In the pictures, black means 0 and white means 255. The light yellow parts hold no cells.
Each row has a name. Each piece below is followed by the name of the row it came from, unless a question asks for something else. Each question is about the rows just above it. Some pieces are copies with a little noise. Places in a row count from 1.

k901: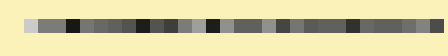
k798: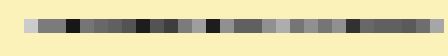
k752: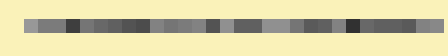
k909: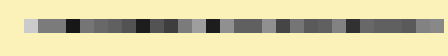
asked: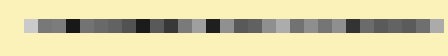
k798
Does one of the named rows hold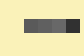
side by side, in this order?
no
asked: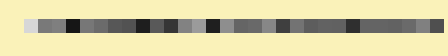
k901
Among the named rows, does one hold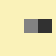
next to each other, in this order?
yes
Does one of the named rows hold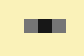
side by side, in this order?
no

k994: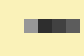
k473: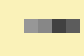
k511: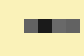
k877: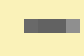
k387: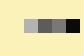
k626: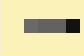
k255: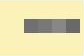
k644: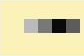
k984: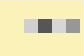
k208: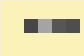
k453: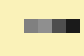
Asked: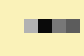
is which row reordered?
k387
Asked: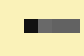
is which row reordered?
k626
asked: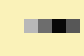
k644
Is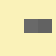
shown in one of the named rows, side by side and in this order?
yes
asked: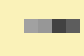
k473
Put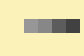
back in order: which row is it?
k473

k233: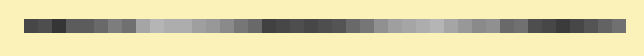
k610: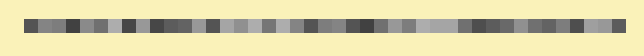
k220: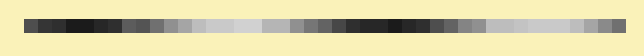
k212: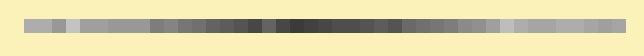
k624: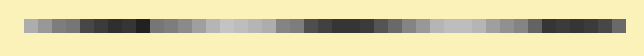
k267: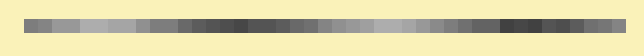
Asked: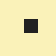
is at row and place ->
k624, 9
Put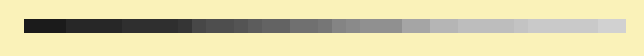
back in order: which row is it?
k220
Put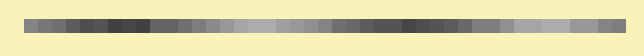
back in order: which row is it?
k267
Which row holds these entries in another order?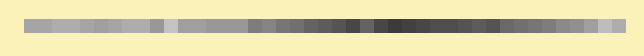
k212

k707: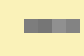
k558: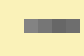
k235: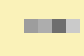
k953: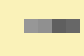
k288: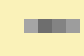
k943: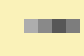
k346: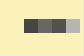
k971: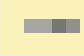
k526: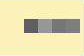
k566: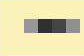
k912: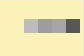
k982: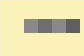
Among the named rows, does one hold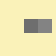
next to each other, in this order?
yes
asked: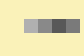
k943
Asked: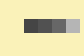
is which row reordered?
k346
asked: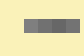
k558
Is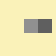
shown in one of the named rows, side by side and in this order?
yes

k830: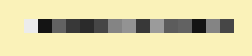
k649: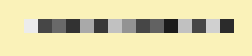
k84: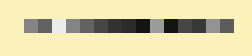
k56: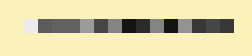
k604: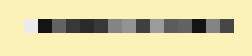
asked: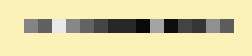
k84
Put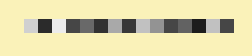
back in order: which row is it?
k649
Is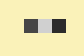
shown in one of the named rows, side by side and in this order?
yes
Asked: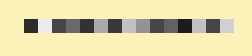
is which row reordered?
k649
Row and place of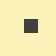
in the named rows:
k604, 9
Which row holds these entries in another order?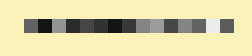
k84

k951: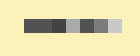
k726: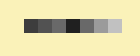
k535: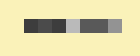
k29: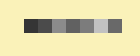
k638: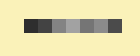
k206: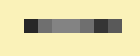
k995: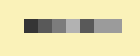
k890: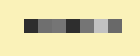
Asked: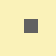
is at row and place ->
k29, 4
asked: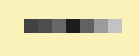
k726
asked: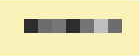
k890
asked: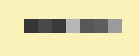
k535
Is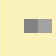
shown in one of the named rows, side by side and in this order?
yes
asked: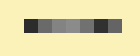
k206

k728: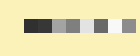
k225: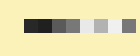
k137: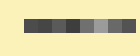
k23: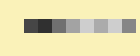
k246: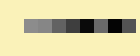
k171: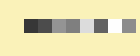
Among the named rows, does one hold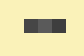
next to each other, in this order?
yes
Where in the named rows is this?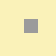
k137, 6

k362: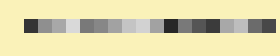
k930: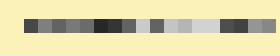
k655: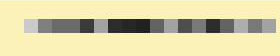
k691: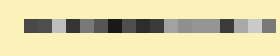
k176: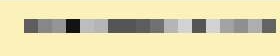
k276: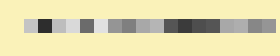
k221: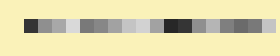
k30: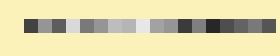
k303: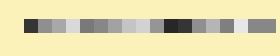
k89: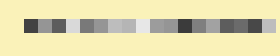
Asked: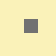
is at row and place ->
k176, 10
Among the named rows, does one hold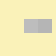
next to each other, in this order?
yes
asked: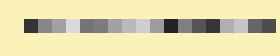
k362
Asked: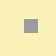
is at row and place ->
k89, 10

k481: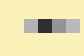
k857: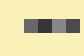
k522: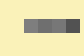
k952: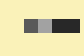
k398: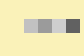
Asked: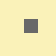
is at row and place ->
k857, 1
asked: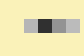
k481
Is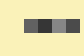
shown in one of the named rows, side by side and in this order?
no
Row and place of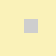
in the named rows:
k398, 3
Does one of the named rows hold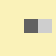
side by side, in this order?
no
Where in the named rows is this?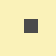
k857, 4
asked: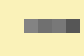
k522

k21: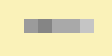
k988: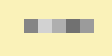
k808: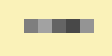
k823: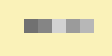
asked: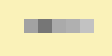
k21
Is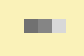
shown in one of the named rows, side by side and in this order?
no
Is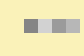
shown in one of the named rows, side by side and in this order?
yes
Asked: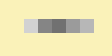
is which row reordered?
k823
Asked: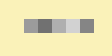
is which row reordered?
k988
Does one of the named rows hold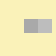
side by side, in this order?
no
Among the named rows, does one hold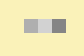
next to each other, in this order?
no

